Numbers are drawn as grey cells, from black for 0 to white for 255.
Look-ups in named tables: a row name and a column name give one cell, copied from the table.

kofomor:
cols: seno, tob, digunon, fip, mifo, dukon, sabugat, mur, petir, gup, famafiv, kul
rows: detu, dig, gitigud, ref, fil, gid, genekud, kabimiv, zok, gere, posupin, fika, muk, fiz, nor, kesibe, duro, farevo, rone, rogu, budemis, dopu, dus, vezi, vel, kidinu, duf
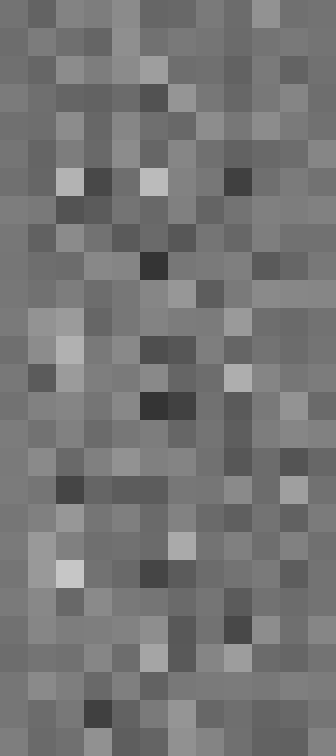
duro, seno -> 122
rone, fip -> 117
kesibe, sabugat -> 102
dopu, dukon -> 117
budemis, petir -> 115
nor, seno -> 114
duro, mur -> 113
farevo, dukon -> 92
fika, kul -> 114

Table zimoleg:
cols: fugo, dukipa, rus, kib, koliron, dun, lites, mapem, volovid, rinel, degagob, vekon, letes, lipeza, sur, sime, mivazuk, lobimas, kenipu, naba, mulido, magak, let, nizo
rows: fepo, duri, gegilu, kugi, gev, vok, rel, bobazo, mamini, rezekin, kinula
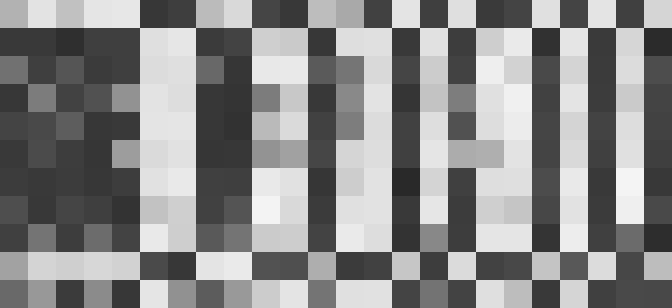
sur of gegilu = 69
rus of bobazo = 69
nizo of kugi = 68
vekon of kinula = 116
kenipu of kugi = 240
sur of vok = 64
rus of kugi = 66
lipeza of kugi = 227
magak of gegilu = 59
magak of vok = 64
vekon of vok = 70
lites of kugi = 221
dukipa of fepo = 227
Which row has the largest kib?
fepo

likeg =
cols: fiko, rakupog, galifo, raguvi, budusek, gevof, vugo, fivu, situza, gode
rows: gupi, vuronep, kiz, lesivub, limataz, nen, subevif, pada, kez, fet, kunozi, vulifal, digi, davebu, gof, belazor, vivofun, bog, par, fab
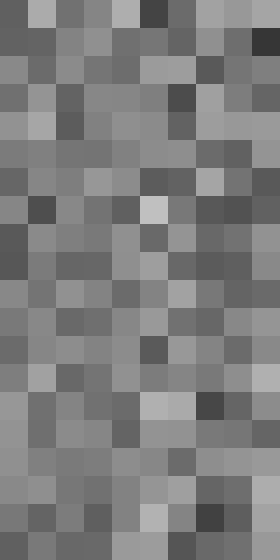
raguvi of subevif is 151
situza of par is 94
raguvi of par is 95
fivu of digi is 132
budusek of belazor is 100
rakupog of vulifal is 136
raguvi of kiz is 117
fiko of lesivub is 112
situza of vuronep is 110
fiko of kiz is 137
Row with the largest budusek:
gupi

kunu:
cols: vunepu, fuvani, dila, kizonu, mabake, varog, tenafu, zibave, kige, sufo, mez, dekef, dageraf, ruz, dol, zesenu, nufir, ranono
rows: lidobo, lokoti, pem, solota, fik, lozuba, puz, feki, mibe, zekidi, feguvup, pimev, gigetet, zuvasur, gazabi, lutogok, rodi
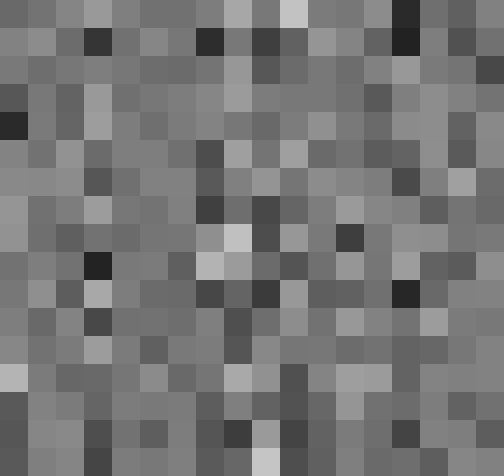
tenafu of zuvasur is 105
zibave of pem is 116
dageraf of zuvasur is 158
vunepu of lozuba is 131
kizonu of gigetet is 156
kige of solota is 155

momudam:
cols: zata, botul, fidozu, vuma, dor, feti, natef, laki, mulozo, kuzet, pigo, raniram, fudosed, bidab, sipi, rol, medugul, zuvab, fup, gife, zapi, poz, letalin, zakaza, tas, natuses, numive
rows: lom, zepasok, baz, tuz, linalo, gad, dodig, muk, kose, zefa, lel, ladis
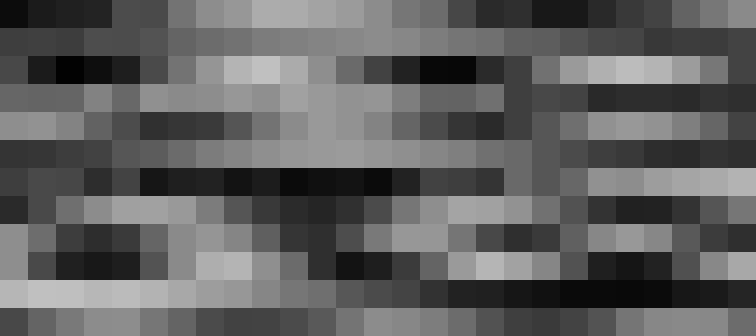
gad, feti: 92
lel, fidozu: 191
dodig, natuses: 170
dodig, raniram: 16
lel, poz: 10
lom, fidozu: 32
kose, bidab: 121
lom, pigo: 171
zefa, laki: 174
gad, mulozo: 133
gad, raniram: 153
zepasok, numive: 67
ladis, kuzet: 67
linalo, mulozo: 85
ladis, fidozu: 121

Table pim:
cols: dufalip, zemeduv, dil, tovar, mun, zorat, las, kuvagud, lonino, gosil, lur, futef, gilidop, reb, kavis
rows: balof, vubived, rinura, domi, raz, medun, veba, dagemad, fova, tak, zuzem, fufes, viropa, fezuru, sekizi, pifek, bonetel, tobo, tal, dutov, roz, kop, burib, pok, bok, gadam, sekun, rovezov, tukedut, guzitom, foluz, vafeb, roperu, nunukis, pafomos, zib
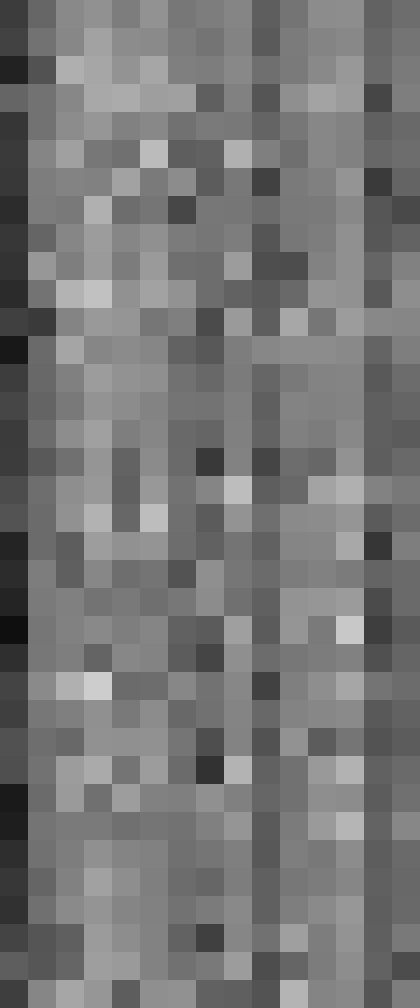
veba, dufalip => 56
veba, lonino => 120
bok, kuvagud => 114
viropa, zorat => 134
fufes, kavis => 134
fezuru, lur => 121
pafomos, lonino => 156
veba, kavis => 100
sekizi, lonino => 127
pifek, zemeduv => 108
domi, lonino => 129
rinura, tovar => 166
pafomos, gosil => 77
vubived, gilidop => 136
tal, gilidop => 149
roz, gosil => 107
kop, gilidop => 155
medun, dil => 160
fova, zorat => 144
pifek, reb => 95
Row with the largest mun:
domi

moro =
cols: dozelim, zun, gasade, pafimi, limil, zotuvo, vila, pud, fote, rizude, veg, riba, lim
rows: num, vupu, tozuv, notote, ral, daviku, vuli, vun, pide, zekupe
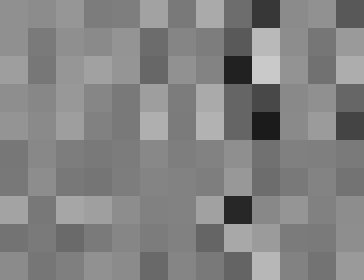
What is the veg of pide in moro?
123
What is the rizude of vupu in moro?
185
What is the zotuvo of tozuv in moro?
103
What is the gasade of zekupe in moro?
127
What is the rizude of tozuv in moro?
201
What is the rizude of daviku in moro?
113
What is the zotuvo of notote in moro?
158
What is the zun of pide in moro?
122
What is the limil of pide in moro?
134
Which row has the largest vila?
tozuv

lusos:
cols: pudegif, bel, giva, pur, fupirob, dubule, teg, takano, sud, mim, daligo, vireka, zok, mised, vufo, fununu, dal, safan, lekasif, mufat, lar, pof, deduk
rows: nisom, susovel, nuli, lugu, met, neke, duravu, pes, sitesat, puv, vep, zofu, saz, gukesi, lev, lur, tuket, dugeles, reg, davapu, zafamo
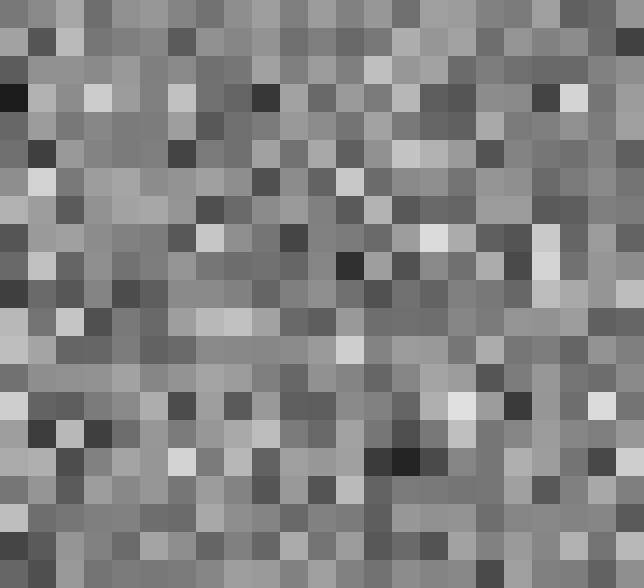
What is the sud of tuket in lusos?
183
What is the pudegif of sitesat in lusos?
85
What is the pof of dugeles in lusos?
168
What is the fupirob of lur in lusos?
109
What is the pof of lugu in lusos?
117
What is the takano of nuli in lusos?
112
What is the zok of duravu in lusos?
199
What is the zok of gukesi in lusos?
132
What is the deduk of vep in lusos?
189
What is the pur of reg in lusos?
126
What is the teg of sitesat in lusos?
88
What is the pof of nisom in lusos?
105
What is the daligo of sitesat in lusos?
69
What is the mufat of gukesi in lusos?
151
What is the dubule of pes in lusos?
167
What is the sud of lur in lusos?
169
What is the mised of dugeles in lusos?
99

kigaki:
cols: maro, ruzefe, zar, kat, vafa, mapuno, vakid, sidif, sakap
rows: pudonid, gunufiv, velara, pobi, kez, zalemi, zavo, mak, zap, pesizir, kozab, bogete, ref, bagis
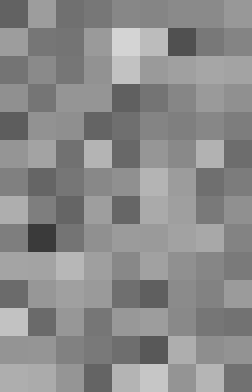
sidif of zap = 168
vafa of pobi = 96
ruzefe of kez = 146
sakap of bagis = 113
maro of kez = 93
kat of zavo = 136
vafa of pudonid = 135
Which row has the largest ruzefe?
bagis

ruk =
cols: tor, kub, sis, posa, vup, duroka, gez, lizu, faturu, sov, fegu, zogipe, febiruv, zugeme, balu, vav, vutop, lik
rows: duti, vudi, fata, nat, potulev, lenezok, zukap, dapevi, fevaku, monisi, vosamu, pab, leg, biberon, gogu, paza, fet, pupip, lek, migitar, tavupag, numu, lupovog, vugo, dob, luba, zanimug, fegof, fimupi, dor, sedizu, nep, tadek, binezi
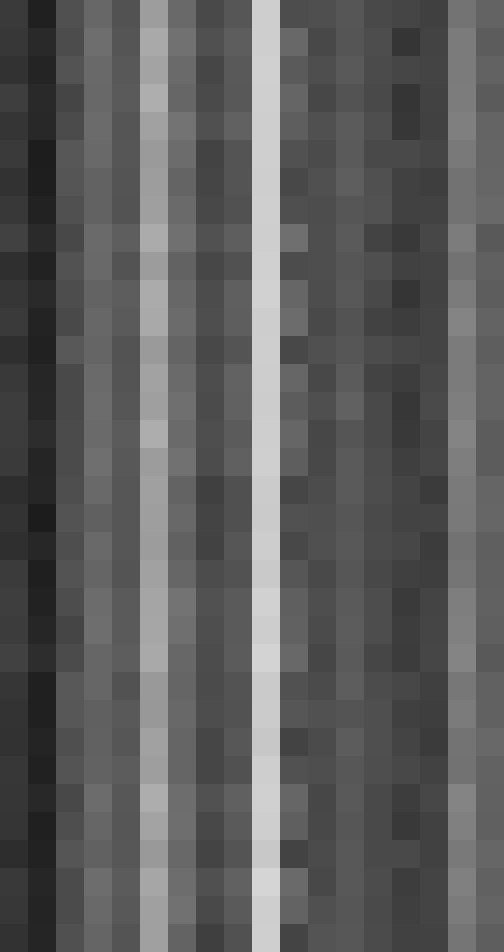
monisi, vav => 67
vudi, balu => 53
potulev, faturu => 97
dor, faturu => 90
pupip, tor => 46
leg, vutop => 123
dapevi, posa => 98
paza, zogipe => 71
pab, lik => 99
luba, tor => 51
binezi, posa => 101
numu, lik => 97
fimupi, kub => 40
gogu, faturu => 97
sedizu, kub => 34
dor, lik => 96
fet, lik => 92
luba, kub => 32
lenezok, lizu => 67
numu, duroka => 165

